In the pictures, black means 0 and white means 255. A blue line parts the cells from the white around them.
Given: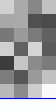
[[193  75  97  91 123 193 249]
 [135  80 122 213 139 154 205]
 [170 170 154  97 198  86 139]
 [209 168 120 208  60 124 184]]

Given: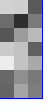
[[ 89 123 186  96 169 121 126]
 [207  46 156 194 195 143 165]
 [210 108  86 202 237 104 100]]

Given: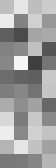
[[204 150 170  85 117 199 197 103 137 194 161 181]
 [190 208 165 192  63  95 115 162 200 209 193 134]
 [229 130  75 137 245  99 135 142 123 136 229 122]
 [190 235  94 129 135 108 125 172 216 237 180 121]]

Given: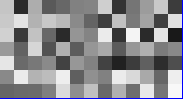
[[ 60 225  25 137  78 238 248]
 [201  64 228 123  45 102 118]
 [156 163  42 176  96 169 232]
 [117 121 244 151  60 217 109]
 [ 51 193  51  91  33 235 176]
 [207  62 235 169  66 129 104]
 [132 100 132 150 130 144 192]
 [129 138 149  92 151  95 142]
 [103 185  42 176  66 238 219]
 [ 89 200 104  82 138 188 127]
 [173 178 194 214 120 179 107]
 [ 42 227  58  98 106 235 106]
 [197 201 209 154 230 137 102]]

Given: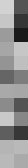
[[ 84  54  26 198 191 125 167  83 135  55 185 170]
 [210 198 155 166 148 101 169 139 201  94 181 185]]

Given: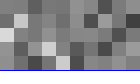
[[142  64 122 155 128]
 [123 119  80 128 145]
 [ 81 155 123  74 129]
 [135  79 136 117 135]
 [145 141 135  89  77]
 [118 111 123 130 204]
 [120 132 145 207 118]
 [ 95 120 120 147  73]
 [126 199 130  94 112]
 [128 111 217 147 143]]

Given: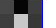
[[ 62  55]
 [  5 200]
 [ 71  61]]

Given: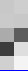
[[206 200  92 222 244]
 [200 202 171  60 208]]

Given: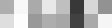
[[146 245]
 [215 169]
 [ 56  65]
 [191 167]
 [232 174]
 [170 153]
 [247 253]
 [174 222]]
